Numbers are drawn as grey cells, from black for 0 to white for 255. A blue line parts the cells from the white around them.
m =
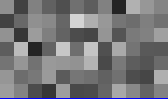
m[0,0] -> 143
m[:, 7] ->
[129, 152, 149, 80, 73, 97, 101]
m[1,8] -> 117
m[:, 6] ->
[93, 175, 70, 196, 179, 112, 75]
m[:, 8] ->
[36, 117, 84, 169, 121, 113, 168]
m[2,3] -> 127
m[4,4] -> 150
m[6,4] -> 158
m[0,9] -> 177
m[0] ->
[143, 65, 129, 97, 79, 112, 93, 129, 36, 177, 151, 132]
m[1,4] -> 102
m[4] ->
[116, 150, 114, 153, 150, 146, 179, 73, 121, 93, 84, 107]
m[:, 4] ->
[79, 102, 99, 199, 150, 91, 158]
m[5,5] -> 118
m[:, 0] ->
[143, 66, 146, 93, 116, 150, 157]
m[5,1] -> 109

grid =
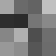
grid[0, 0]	167
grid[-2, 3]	110
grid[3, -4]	152
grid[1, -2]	118
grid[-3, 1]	43

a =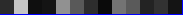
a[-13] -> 43
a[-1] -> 20
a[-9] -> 145
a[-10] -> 20

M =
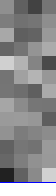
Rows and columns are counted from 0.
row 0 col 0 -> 143
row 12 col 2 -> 138
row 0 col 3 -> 117
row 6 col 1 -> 110
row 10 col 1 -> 118
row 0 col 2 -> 66
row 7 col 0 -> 166
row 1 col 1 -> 113
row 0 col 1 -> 96
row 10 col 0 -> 97
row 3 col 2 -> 148
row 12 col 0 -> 33
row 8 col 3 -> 94
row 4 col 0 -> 208
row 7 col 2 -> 118
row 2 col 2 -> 99

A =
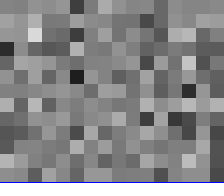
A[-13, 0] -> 132
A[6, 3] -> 142
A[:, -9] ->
[171, 135, 159, 121, 131, 131, 158, 131, 144, 103, 156, 99, 151]
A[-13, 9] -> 133
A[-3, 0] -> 89
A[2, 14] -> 104
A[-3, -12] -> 119
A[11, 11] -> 141
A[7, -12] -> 136
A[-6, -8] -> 119
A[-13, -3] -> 133
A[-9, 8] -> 138
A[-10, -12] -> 92
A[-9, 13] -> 196
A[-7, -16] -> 129
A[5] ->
[146, 111, 159, 101, 137, 30, 149, 131, 95, 112, 162, 100, 123, 152, 110, 96]
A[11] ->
[180, 155, 129, 119, 141, 110, 135, 99, 119, 107, 166, 141, 130, 188, 146, 81]
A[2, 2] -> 217
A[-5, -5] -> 163
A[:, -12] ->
[149, 122, 106, 92, 123, 137, 149, 136, 153, 124, 119, 141, 135]
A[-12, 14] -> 161
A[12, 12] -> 132
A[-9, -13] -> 149
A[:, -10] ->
[123, 139, 128, 125, 130, 149, 109, 141, 137, 167, 130, 135, 151]
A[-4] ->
[85, 91, 113, 150, 124, 75, 167, 103, 125, 138, 167, 143, 111, 71, 150, 71]
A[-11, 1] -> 148
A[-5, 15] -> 100
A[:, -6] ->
[135, 73, 117, 98, 72, 162, 144, 177, 62, 167, 128, 166, 127]
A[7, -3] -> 184
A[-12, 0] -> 161
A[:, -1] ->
[137, 156, 128, 91, 120, 96, 93, 178, 100, 71, 82, 81, 73]

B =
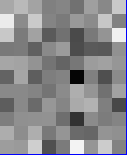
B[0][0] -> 168
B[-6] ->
[99, 166, 94, 126, 131, 5, 128, 79, 139]
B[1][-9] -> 235
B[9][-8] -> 141
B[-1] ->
[157, 154, 207, 80, 123, 243, 149, 204, 130]
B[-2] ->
[173, 141, 174, 121, 149, 106, 102, 148, 144]
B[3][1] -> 123
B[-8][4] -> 155
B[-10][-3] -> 139
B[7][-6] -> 151
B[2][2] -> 162
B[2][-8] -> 123
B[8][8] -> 132
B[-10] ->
[235, 139, 202, 132, 122, 153, 139, 199, 129]
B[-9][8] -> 240
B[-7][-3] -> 156
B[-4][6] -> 178
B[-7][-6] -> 116
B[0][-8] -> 185
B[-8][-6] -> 138
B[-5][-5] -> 139
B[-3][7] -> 124

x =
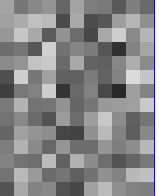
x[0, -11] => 163
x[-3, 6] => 140
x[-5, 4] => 69
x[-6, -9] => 107
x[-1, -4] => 187
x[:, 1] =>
[119, 171, 198, 118, 147, 206, 120, 179, 137, 161, 178, 115, 185, 168]
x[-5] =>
[101, 161, 148, 141, 69, 67, 145, 185, 131, 94, 136]
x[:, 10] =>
[105, 143, 180, 165, 139, 196, 131, 201, 117, 136, 184, 120, 192, 127]
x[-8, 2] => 129
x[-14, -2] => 127
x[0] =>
[163, 119, 136, 148, 102, 163, 126, 121, 89, 127, 105]
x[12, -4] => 145
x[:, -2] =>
[127, 181, 138, 131, 174, 219, 159, 160, 96, 94, 141, 101, 184, 129]
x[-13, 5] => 169
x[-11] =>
[109, 118, 87, 208, 114, 133, 123, 86, 49, 131, 165]
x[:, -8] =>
[148, 186, 91, 208, 201, 162, 205, 118, 83, 141, 103, 187, 107, 136]
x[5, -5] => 123
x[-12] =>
[151, 198, 168, 91, 146, 108, 71, 168, 206, 138, 180]
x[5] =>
[79, 206, 119, 162, 97, 97, 123, 98, 131, 219, 196]
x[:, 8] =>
[89, 158, 206, 49, 134, 131, 40, 155, 140, 131, 127, 83, 131, 143]
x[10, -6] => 109
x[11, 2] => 110
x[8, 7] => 199
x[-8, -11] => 63
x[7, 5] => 101
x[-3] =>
[131, 115, 110, 187, 97, 177, 140, 110, 83, 101, 120]
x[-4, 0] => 125
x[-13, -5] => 76

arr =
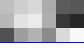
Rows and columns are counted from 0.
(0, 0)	191
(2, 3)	139
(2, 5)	248
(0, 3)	172
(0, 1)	206
